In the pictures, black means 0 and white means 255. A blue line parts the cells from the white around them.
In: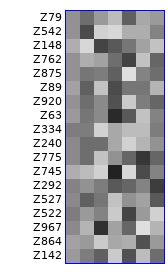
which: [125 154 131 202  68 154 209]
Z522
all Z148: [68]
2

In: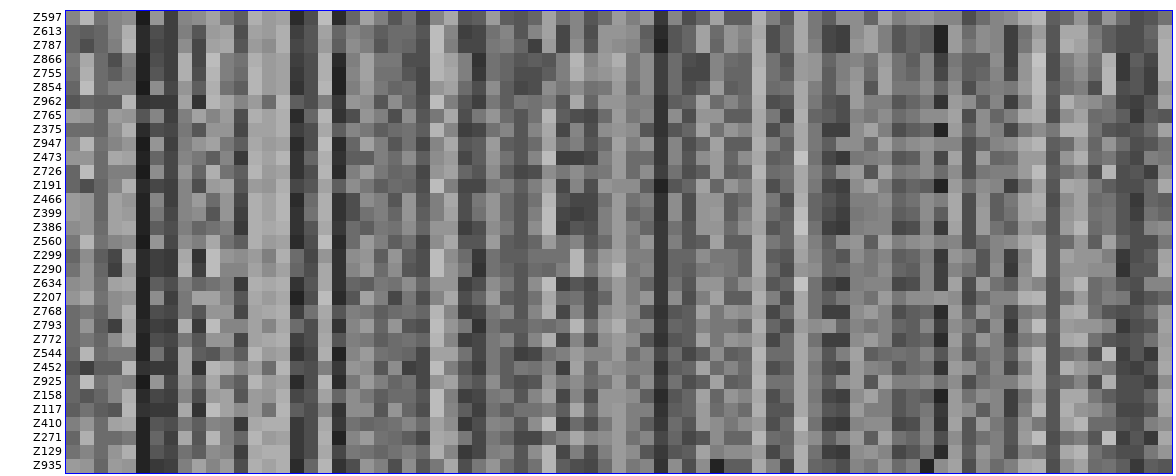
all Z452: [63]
1 24 29 35 76
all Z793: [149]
1 23 27 54 72 73
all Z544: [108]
2 23 40 43 50 51 58 60
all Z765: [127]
8 22 67
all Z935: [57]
6 76

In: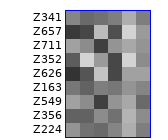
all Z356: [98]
0 1
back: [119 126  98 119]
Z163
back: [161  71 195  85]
Z626
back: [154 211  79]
Z657
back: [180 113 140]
Z356
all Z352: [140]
5

